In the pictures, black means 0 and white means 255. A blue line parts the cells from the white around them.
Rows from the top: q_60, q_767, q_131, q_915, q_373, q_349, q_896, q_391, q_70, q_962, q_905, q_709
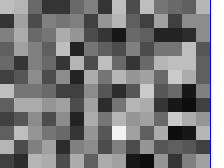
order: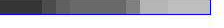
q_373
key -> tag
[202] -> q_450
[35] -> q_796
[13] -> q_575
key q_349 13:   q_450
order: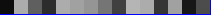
q_391

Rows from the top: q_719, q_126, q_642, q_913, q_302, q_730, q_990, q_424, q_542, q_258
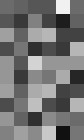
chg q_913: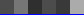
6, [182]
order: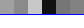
q_258
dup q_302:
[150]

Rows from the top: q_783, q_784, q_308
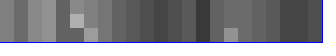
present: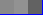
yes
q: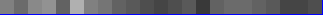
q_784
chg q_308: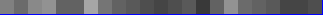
7, [156]

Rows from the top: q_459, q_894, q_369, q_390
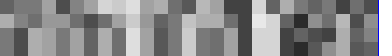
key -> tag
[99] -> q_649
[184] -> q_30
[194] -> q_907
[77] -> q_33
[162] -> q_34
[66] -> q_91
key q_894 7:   q_33
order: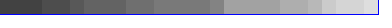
q_459
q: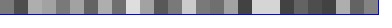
q_369
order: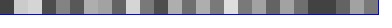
q_369
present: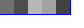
no

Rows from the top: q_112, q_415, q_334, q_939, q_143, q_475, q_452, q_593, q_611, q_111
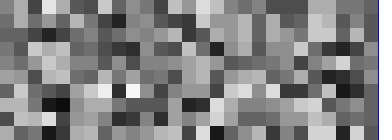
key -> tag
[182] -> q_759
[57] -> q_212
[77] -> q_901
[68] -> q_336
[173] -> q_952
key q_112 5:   q_952
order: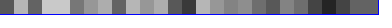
q_334
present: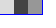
yes
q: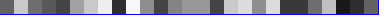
q_452
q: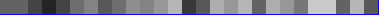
q_334
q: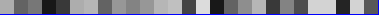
q_111

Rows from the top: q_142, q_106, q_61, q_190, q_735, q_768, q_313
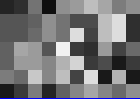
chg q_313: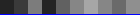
1, [25]
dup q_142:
[143]

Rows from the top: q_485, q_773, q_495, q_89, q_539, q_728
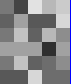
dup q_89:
[161]
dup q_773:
[88]
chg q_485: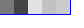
4, [184]
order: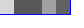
q_773
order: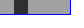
q_89

